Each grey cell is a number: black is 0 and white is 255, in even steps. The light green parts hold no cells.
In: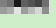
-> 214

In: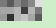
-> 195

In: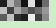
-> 223

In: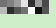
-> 227

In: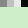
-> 192

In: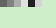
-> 212

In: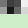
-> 214

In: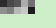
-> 184

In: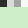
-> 217

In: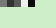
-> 120
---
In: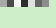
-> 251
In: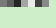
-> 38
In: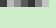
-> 144
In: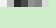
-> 44
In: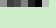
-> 76
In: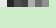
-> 80
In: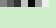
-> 52
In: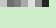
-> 127
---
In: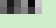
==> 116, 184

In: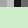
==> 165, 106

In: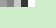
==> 159, 255

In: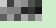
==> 201, 170

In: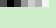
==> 81, 245

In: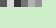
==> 89, 148
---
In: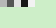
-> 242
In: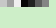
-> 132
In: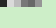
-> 150
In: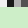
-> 82
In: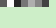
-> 66
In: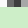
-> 167
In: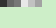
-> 162
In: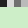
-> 186
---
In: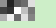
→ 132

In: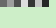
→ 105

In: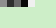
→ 104

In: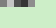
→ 126

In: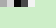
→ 171

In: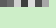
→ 109
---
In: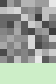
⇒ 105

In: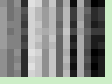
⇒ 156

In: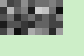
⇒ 83

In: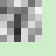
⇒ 177

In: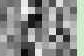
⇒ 81

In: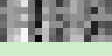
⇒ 102

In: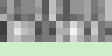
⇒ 174
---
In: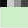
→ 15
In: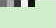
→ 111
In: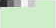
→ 46
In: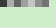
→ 58
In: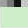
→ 159
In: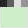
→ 39
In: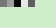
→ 119
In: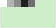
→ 251
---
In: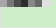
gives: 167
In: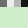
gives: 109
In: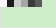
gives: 248
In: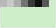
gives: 184
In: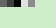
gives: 102
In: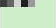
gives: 60
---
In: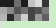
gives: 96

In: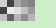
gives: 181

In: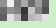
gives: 225

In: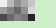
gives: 35

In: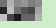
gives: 177

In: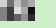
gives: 43

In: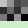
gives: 3

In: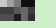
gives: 46

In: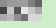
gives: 215
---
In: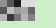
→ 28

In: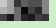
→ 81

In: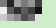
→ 122

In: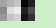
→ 196

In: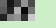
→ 63

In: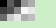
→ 47
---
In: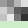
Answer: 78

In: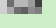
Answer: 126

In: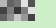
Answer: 226

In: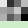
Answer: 63

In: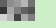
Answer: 82

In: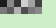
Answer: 137

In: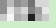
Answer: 230

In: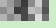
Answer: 84
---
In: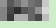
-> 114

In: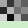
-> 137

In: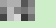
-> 176

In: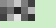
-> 199

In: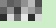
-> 107

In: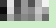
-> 67

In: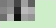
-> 70

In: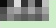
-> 220

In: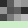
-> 164
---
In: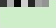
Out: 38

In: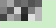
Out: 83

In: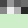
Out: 136

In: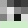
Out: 181

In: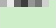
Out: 149

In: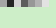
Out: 151

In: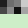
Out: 71

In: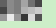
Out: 112

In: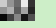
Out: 51
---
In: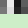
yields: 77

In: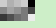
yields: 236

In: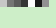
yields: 145

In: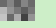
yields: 147

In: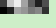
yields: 48

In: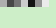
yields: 235

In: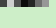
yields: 151

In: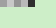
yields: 46

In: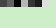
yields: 223

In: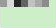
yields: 139
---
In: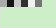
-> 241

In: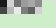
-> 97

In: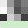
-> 166

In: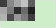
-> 123

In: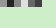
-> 104

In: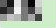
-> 166

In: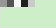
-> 30
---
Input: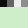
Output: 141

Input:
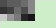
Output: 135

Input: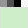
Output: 248

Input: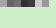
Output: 153

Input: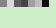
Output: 13

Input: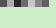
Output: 96

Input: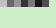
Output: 78

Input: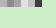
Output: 62

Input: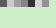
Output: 146

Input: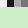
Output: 118
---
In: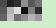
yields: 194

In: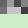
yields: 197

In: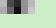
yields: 100

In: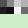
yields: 16

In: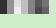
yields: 146

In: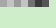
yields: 195
